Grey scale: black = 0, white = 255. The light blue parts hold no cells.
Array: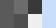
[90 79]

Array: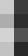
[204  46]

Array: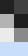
[34 30]

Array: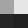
[164  34]

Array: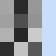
[165  79 203]

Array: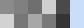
[139 119]

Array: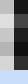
[192  69]
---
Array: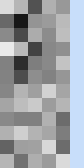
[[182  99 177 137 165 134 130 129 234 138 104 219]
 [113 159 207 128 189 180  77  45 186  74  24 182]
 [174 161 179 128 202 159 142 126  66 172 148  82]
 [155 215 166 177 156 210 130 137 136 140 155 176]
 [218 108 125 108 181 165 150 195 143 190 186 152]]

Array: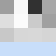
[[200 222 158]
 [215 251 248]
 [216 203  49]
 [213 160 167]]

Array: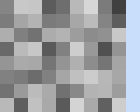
[[185 114 129 149 105 174 124 133]
 [ 94 154 123 170 186 128 165 200]
 [193 187 108 168 199 114 179 198]
 [169 170 129 117  90 172 123  92]
 [ 90 113 166 148 129 179 127 110]
 [212 136 192 176 205 157 167 185]
 [169 179 204 141 153 140 187 215]
 [ 96 182 183 117  80 145 132 123]
 [205 157 167 165 148 200  93  64]]

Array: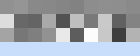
[[164 221 145]
 [119 104 149]
 [127 100 137]
 [146 169 136]
 [233  82 133]
 [ 93 191 130]
 [252 121 141]
 [200 201 143]
 [ 62  97 142]
 [179 131 138]]

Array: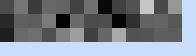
[[ 30  40  75]
 [105  96 117]
 [111  93  59]
 [ 80 123 104]
 [128   3  99]
 [158 107  67]
 [ 64  75 112]
 [103  78   8]
 [169   5  65]
 [ 82  48  82]
 [ 84  98 197]
 [ 95 101  73]
 [ 93  87 150]]

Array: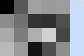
[[185 170 139   2]
 [155 124 113  88]
 [ 19 175  51 161]
 [ 79 209  48 154]
 [142  69  79 156]]

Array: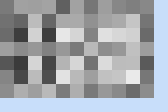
[[140 133  86 159 107 113 122]
 [174  72  59 139  61 101 161]
 [158 187 213 151 210 188 159]
 [185  78  70 129  61 102 163]
 [123 226 180 152 231 169  96]
 [174 185 214 122 213 170 162]
 [121 159 114 185 131 145 118]
 [152 193 219 141 224 163 158]
 [137 197 188 151 215 170 135]
 [107 234 189 192 209 197 127]
 [140 119  90 157 106 117 136]]

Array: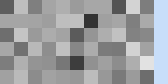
[[161 125 167 110 165  94]
 [186 176 113 196 165 190]
 [140 148 185 154 164 127]
 [162 145 142 172 158 165]
 [156 119 192 163 190 175]
 [151  61 135  91 191 155]
 [188 145 172 149  51 167]
 [152 160 123 174 160 167]
 [122 141 121 193 166  84]
 [155 174 210 130 127 211]
 [109 226 162 136 170 125]]

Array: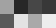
[[ 89 162]
 [227  39]
 [169  71]
 [237  56]]
